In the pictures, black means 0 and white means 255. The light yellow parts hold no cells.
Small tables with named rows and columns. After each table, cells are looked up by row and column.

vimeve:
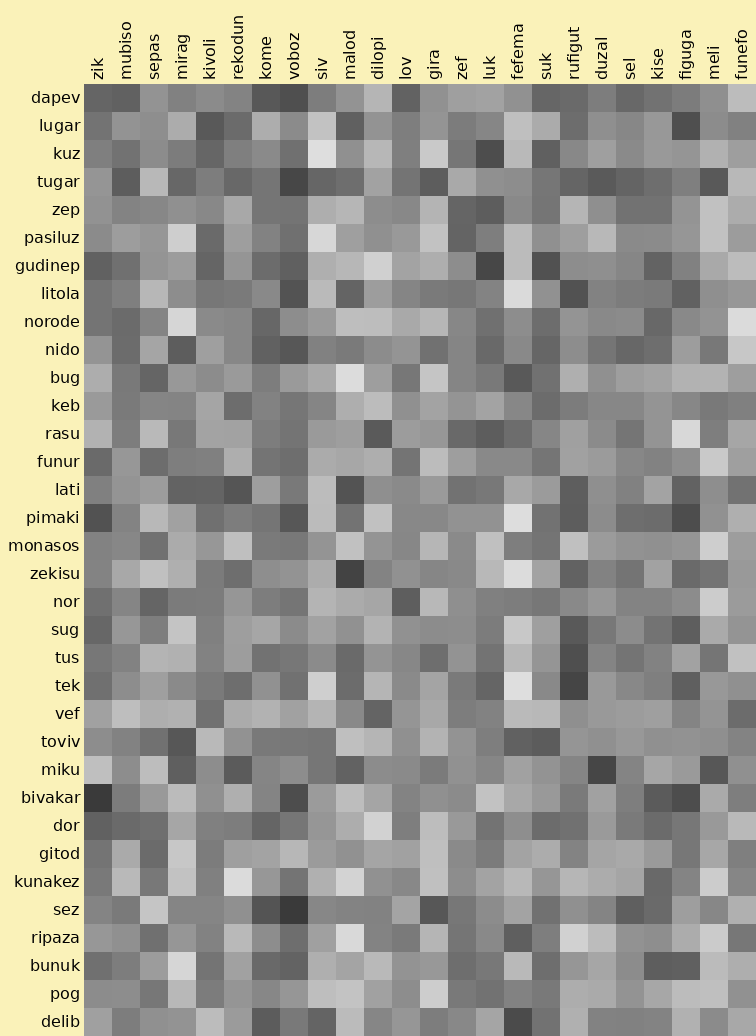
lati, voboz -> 121
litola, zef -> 119
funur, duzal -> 155
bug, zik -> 173
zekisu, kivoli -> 123
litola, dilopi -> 157
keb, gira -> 163
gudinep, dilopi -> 208
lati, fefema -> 168
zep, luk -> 93
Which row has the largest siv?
kuz

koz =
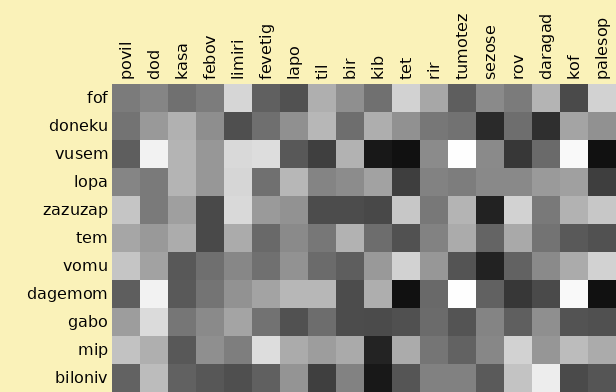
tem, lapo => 138
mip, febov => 143
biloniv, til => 63
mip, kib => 35
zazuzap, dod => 122
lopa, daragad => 154
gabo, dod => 219
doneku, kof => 164
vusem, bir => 178
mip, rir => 117
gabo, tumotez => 84
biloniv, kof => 74
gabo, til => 109
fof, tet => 210
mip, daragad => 150
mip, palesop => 171
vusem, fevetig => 221
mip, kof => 188
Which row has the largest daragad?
biloniv

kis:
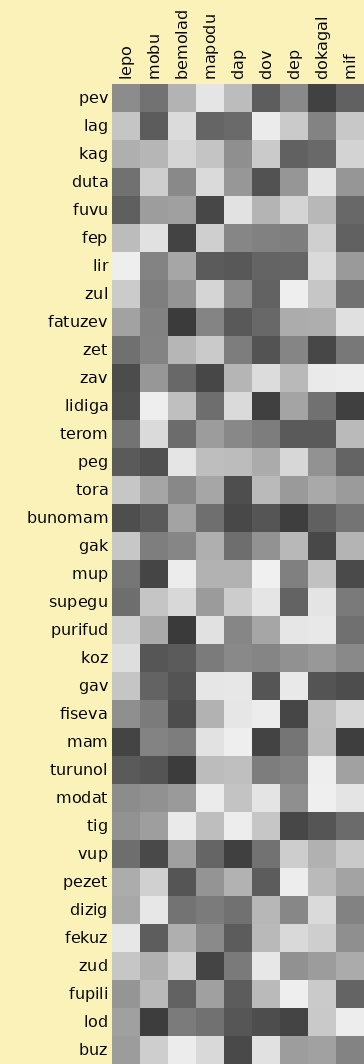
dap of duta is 151
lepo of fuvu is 95
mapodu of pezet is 148
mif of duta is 150
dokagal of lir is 218
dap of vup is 64
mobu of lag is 92
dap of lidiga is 218
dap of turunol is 191
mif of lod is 237
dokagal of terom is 90
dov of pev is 93
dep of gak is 184
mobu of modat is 145
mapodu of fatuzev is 132
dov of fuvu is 180
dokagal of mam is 187
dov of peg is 171

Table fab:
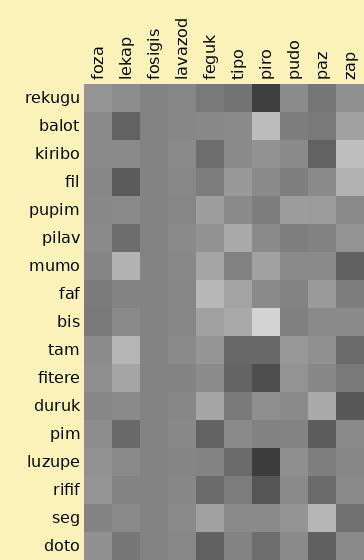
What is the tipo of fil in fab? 153
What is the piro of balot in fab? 188
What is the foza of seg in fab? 132
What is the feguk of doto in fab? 97
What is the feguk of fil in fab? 124
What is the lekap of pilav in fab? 109
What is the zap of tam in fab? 107
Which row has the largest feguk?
faf

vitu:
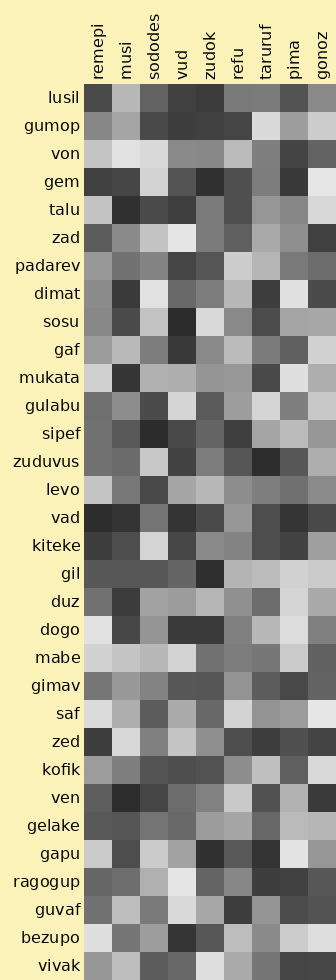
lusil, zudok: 59
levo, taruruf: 126
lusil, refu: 122
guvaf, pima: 76
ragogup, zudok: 101
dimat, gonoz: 75
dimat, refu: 183
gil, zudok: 47
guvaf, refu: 62
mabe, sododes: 184
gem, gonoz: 230
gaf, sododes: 125
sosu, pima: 165
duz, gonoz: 169

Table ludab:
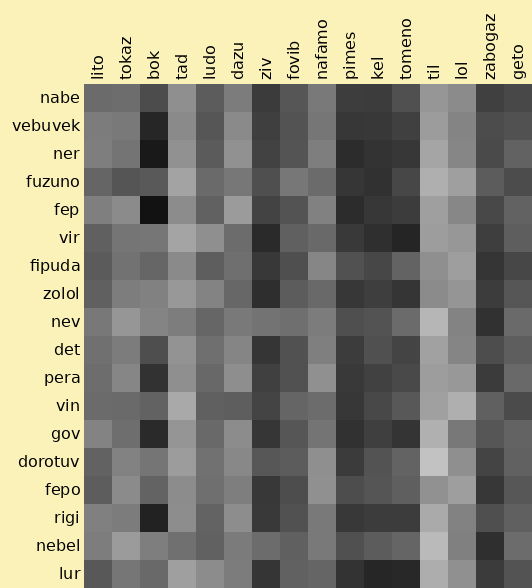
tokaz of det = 124
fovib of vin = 101
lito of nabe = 107
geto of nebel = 108
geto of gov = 99
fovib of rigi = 81
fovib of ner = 84
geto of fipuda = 71
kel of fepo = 85
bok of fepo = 99
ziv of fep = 67
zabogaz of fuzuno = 92
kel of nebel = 92
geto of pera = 105
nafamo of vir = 105
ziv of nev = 115

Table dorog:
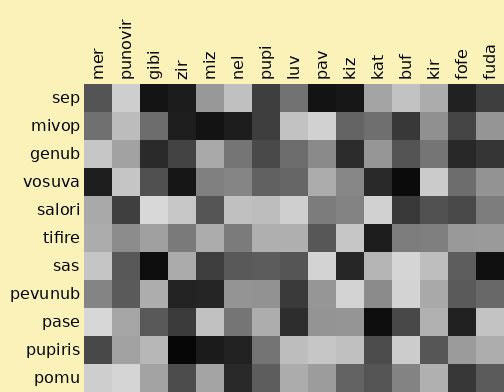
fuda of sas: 16
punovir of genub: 162
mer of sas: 197
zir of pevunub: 35
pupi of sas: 92
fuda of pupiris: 173
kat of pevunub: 139
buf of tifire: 125
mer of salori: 169
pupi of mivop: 62
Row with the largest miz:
pase

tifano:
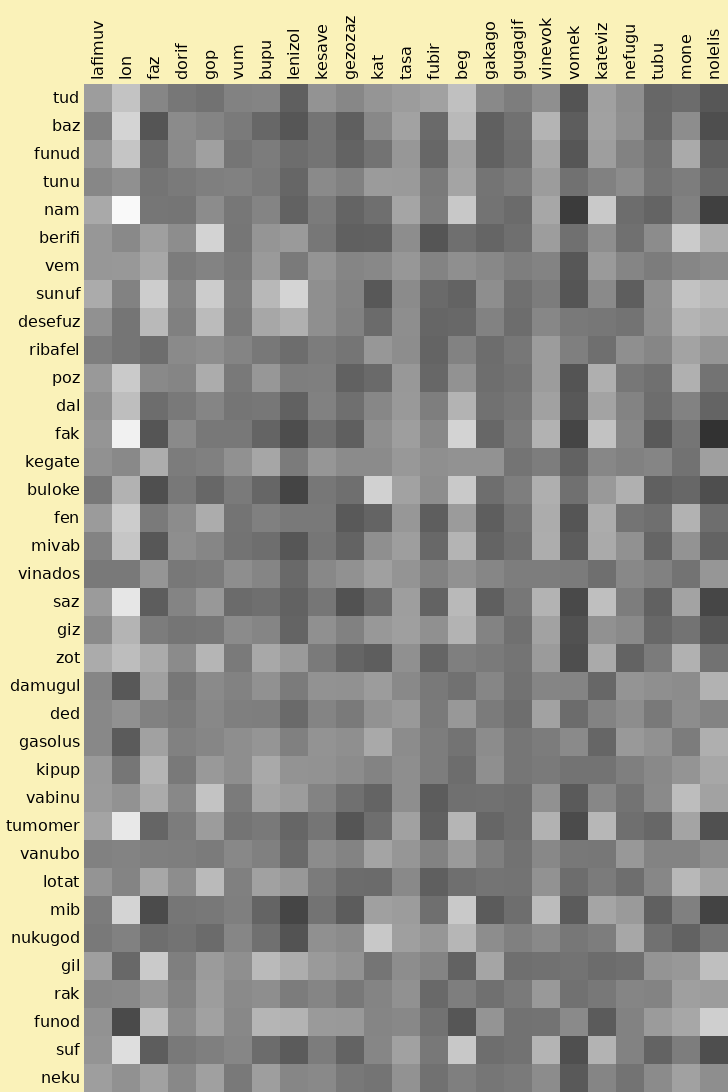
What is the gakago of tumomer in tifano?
102
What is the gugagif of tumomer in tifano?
110
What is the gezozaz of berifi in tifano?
96
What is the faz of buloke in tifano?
79
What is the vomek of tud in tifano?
84
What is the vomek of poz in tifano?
84
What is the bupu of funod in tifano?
181
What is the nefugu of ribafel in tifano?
143
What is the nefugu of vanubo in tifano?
152
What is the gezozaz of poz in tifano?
97
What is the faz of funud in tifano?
109
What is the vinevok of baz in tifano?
180
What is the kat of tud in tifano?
149
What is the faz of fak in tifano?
85
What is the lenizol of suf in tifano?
91
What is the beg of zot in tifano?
127
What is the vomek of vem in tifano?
87
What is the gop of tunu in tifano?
127
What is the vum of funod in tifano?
136
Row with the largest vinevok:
mib

